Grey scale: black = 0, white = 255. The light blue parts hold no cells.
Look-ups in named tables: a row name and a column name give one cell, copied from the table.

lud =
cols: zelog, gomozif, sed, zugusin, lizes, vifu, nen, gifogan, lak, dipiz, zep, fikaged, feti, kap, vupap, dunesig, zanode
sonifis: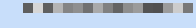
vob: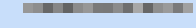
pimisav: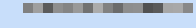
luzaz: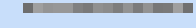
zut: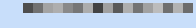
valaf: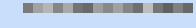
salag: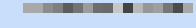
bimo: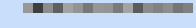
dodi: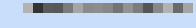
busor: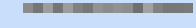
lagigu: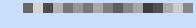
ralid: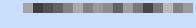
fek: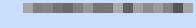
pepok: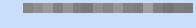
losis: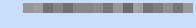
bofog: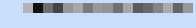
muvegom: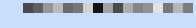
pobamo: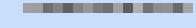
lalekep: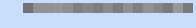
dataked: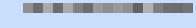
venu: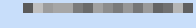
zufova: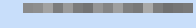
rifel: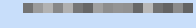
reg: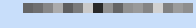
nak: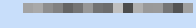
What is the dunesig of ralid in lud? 130
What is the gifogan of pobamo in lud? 123
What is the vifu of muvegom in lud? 118
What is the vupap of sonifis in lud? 155
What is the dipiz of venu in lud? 122
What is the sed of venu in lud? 156

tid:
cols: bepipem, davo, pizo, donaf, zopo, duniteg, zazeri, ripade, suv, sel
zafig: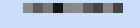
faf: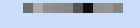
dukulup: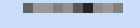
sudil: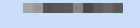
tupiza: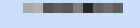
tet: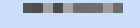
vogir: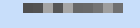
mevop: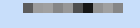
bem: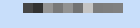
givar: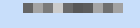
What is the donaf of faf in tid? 139
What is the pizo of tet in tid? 162
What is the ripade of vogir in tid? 116
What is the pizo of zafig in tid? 118
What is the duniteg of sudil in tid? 133
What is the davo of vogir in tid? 82

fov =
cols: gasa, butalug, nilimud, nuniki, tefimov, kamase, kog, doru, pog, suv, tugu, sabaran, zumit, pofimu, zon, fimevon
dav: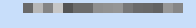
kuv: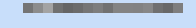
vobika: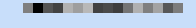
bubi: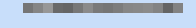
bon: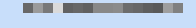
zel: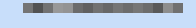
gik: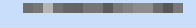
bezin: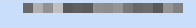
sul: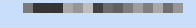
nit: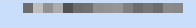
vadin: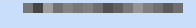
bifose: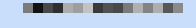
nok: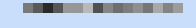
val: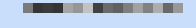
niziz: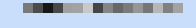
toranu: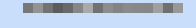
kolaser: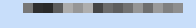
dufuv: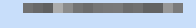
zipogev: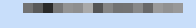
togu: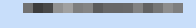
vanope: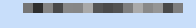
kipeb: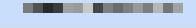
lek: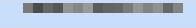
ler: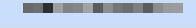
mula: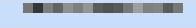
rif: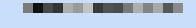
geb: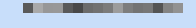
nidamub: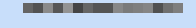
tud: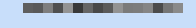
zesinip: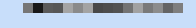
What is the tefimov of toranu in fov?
105
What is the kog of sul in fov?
189
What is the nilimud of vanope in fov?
132
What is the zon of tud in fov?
117
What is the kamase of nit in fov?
107
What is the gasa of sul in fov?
122
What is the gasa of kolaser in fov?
119
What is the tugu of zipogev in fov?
115
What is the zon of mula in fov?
90
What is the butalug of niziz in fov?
75
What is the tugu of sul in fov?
124
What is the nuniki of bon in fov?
218
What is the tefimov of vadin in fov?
130
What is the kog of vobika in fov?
184
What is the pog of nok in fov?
133
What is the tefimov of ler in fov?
130

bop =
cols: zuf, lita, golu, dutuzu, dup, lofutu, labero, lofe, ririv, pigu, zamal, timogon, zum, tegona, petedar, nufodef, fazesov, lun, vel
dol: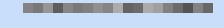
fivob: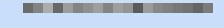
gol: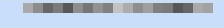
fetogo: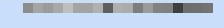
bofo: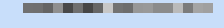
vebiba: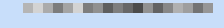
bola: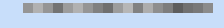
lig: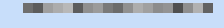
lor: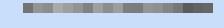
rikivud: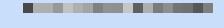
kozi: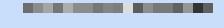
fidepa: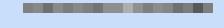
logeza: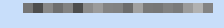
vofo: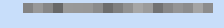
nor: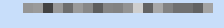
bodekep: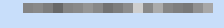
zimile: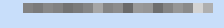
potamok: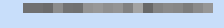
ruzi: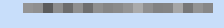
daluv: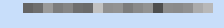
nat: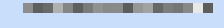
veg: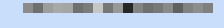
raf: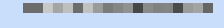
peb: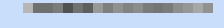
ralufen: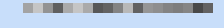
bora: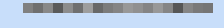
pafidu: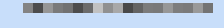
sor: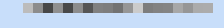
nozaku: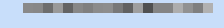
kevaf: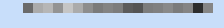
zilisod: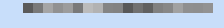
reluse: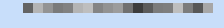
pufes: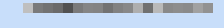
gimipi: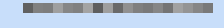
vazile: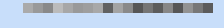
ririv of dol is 133
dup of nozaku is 99
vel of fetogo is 115
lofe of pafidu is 193
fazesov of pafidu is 122
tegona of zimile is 110
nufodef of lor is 119
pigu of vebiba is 126
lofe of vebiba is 144
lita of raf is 108
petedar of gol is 122
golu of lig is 159
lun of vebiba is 115

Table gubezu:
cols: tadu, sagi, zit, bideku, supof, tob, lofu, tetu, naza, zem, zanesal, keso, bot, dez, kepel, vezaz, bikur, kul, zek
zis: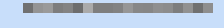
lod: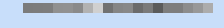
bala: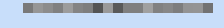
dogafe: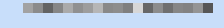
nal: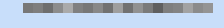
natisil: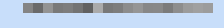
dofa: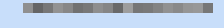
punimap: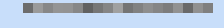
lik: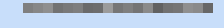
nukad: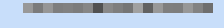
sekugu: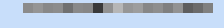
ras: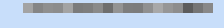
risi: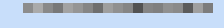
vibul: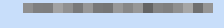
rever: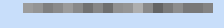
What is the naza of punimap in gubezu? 133
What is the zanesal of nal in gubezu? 113
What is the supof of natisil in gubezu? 125
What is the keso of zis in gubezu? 135
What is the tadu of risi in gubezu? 140
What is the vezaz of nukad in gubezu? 125
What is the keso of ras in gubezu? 124
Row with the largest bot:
bala

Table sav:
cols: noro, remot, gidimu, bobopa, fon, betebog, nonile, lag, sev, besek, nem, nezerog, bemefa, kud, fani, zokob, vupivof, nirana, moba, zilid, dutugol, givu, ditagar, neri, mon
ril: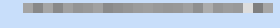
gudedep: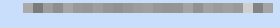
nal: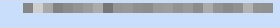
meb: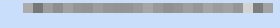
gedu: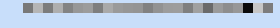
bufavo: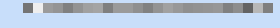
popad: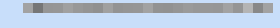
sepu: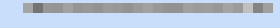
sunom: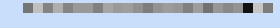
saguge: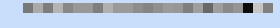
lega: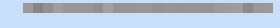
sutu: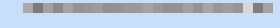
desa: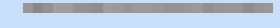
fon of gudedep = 165
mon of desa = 152
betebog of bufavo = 147
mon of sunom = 124
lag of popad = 144
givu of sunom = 147

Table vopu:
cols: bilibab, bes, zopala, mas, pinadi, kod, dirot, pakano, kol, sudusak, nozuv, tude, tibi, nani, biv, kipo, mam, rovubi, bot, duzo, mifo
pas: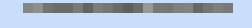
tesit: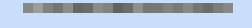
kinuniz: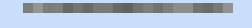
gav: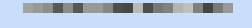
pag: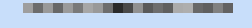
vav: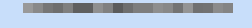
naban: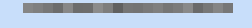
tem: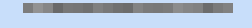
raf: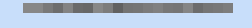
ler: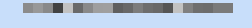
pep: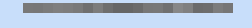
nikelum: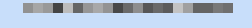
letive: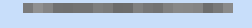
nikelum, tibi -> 86
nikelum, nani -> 105
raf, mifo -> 125
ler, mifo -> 122
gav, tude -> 184
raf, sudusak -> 97
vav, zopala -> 118
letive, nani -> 114

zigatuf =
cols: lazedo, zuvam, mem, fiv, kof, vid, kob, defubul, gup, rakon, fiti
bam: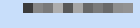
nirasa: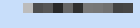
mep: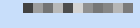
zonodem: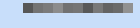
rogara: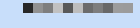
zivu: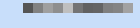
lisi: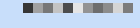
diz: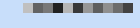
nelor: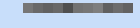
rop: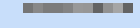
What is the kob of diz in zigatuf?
151
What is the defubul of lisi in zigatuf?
109
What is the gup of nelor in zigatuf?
96
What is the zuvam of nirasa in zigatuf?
78
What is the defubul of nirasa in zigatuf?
118
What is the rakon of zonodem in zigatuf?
106

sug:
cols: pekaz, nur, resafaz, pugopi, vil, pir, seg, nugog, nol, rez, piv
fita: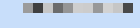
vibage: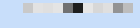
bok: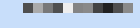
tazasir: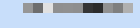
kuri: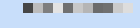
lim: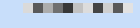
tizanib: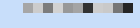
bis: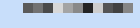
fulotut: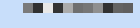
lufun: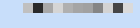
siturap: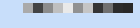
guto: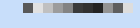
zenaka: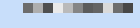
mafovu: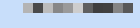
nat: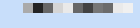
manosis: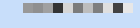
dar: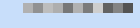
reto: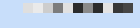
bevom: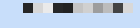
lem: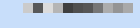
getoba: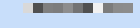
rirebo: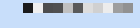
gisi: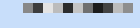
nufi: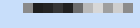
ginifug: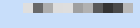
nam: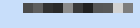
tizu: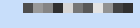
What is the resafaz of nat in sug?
103
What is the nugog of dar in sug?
206
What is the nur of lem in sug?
88
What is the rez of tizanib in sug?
118
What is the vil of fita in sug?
149
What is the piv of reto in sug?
70
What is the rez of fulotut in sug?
99
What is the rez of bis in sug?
65
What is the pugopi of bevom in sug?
39
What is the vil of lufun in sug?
176

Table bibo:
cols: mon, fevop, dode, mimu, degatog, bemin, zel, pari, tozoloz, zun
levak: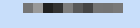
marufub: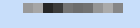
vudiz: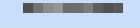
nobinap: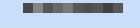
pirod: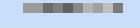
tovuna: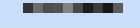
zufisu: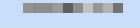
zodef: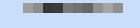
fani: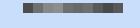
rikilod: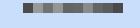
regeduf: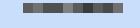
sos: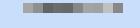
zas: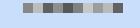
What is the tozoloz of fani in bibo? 73
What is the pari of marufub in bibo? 149
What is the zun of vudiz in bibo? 88
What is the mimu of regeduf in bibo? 80
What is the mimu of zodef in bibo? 58
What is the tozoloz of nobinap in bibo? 65
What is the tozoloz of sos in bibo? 192
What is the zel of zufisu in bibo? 194
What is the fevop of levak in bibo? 153
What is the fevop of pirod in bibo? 155
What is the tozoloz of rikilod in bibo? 92
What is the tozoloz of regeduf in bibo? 74
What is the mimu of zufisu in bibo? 155
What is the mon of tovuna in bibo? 53
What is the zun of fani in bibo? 88
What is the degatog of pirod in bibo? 97
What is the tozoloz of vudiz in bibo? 81
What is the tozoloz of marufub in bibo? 170
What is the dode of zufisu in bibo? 140
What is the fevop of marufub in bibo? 166
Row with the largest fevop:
zas

